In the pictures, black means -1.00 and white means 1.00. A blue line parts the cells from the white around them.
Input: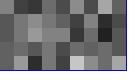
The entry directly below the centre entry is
-0.41
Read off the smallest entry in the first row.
-0.57
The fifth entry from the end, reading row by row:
-0.49
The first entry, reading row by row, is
0.02
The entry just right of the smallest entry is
-0.32
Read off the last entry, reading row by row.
0.30
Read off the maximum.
0.55
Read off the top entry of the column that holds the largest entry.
0.10
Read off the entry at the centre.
0.02
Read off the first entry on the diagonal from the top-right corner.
-0.24
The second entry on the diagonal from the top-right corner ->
-0.65
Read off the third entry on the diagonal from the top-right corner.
-0.15
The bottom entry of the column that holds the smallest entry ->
-0.15

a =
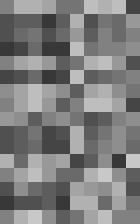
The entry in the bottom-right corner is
0.01
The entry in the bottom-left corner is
0.01
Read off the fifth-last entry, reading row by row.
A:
-0.09
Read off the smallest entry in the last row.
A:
-0.27
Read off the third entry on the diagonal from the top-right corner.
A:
0.01
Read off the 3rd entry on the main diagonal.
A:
-0.09
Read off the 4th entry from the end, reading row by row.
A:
0.29
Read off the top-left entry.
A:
0.01
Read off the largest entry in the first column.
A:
0.39
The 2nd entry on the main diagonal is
-0.27
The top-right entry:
-0.46
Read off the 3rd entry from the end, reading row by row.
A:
0.49
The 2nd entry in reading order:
0.39
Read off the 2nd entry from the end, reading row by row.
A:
0.01

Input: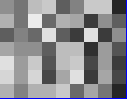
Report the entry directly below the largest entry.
-0.18
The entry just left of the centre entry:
-0.26
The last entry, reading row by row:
-0.71
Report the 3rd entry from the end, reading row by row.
0.30
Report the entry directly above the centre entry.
-0.26
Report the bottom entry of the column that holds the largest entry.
0.39
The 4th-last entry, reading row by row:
-0.18
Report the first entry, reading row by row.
0.12
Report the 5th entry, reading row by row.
-0.26
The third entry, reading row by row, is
0.48
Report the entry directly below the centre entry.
0.48
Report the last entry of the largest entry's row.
-0.26
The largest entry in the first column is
0.76
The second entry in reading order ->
-0.08
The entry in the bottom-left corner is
0.39
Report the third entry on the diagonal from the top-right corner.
0.76
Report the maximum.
0.85
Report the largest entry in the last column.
0.12

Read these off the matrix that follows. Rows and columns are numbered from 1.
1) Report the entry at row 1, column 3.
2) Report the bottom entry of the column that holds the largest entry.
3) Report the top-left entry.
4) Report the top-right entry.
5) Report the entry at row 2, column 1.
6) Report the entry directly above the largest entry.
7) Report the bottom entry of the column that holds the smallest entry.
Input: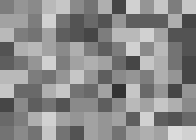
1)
0.08
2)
0.72
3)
-0.02
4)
0.55
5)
0.27
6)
-0.35
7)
-0.10

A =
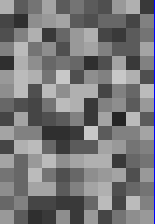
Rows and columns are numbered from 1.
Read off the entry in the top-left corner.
0.38
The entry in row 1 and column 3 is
-0.09
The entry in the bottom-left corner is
0.20
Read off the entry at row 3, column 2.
0.01
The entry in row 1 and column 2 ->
-0.29
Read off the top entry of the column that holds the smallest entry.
0.20
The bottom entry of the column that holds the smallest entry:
-0.09
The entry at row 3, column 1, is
-0.38
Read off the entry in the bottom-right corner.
0.20
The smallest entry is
-0.71
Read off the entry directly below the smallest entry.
0.01
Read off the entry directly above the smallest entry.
0.11
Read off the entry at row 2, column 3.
0.11
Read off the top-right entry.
-0.55
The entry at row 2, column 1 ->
-0.46
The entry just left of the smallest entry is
0.29

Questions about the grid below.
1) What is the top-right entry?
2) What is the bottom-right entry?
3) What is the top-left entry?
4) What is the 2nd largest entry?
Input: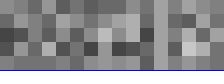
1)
0.00
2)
-0.10
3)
0.10
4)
0.47

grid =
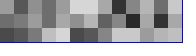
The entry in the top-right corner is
0.58
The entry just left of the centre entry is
0.13
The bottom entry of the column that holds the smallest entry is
0.58
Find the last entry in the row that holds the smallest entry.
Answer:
0.32
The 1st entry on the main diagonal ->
0.22
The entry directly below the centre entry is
-0.32
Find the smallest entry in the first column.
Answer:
-0.42
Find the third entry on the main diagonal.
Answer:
-0.04
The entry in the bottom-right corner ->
0.50
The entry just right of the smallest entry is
0.32
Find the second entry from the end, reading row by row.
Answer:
0.42
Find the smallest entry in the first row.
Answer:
-0.60
